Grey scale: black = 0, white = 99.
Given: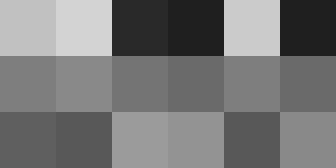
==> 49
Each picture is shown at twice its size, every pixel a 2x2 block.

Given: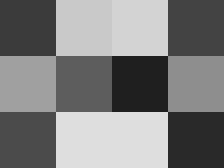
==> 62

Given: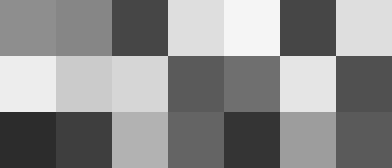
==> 92

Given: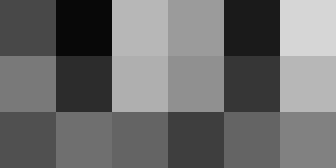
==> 47

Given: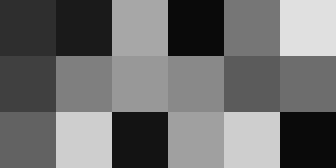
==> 25

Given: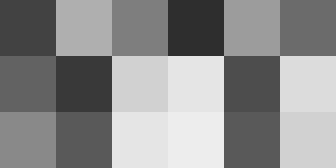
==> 38
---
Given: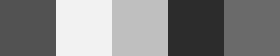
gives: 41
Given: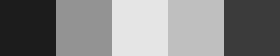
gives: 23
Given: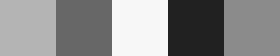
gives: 54
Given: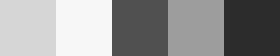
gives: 17
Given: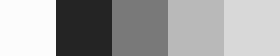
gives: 84
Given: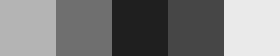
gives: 91
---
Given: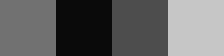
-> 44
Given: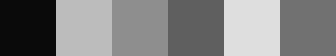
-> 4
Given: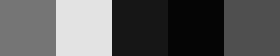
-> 45
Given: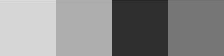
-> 83
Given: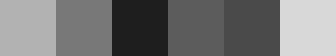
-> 69
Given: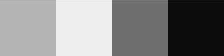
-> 70
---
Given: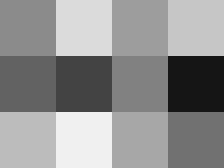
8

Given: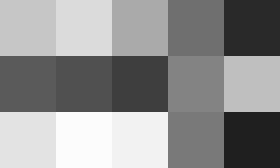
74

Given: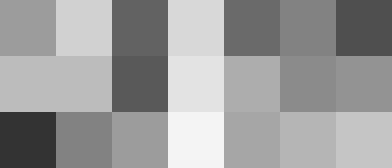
57

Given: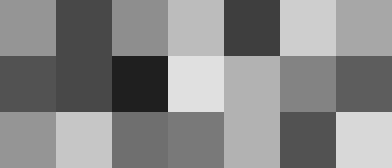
36

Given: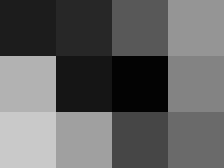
51

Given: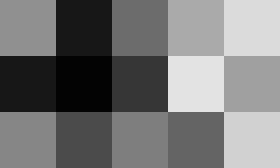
62

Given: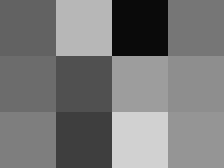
55

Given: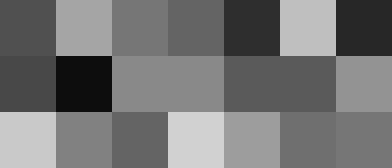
57
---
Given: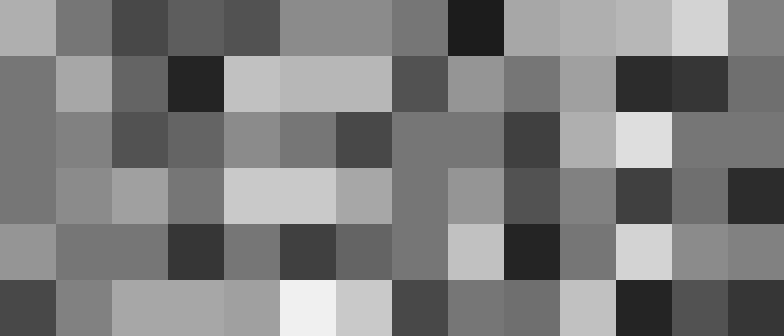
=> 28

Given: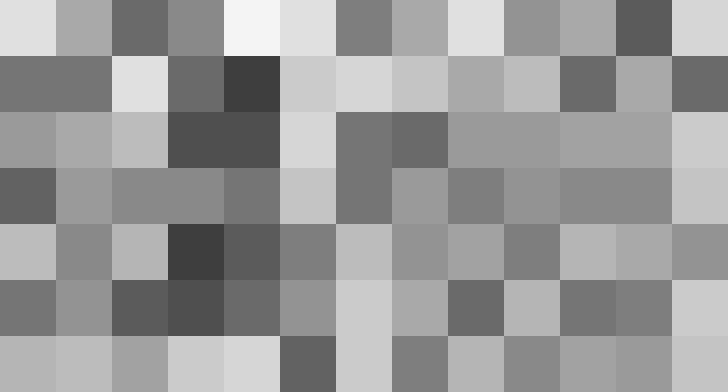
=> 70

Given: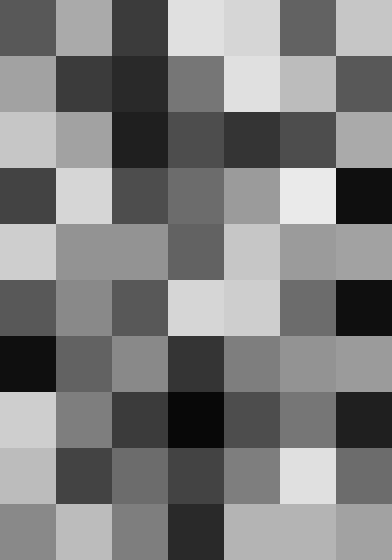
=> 53

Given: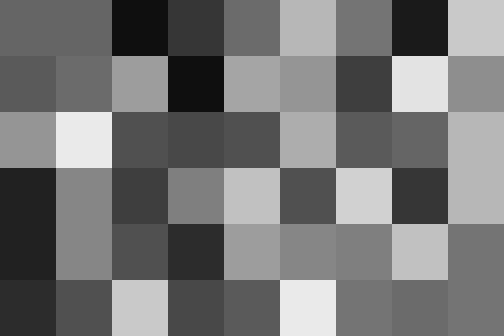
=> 17

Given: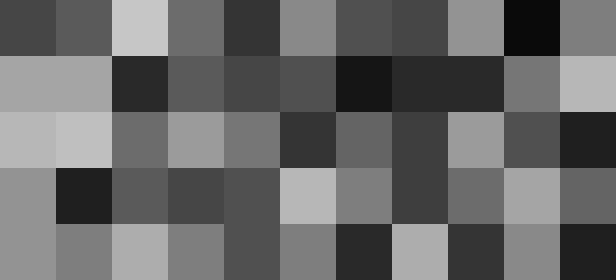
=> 57

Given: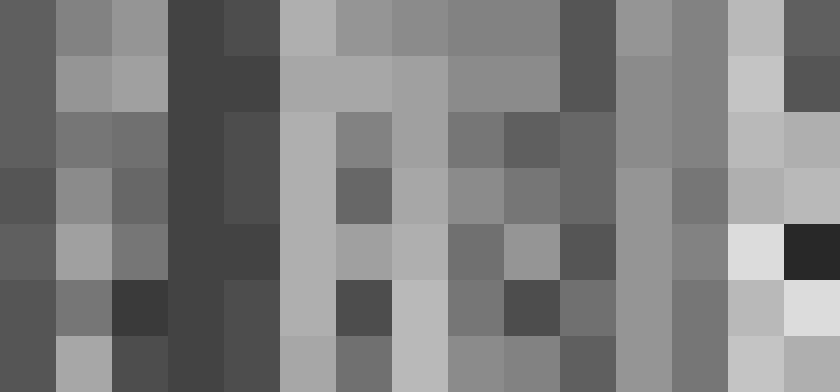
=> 33

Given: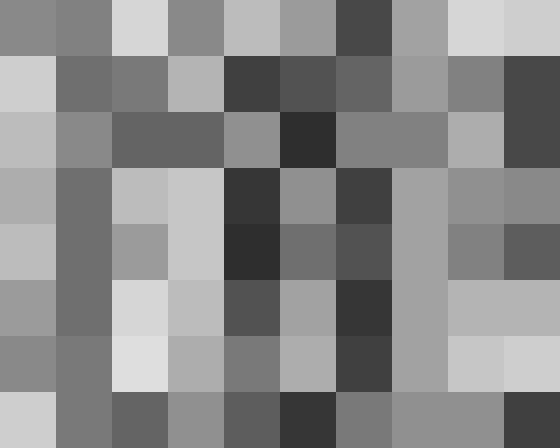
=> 80

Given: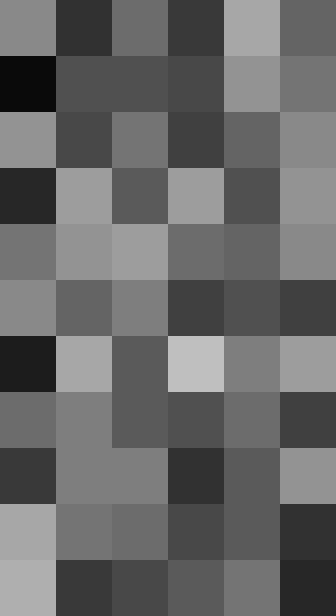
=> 68
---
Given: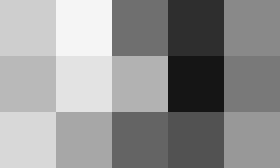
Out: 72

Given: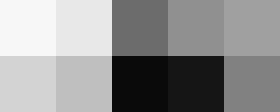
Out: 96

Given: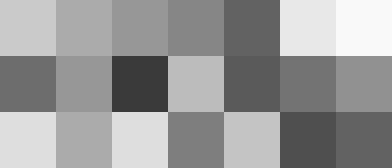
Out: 42

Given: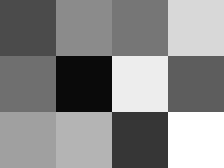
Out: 43

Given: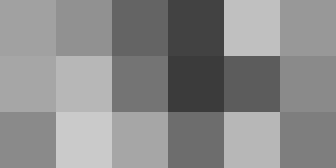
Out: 65

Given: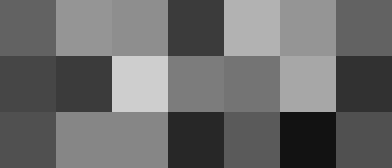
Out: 27

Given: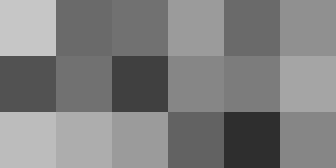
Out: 32

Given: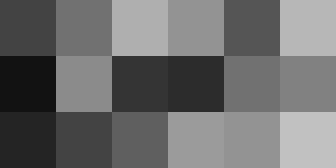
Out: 7

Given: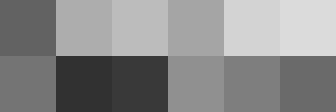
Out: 38
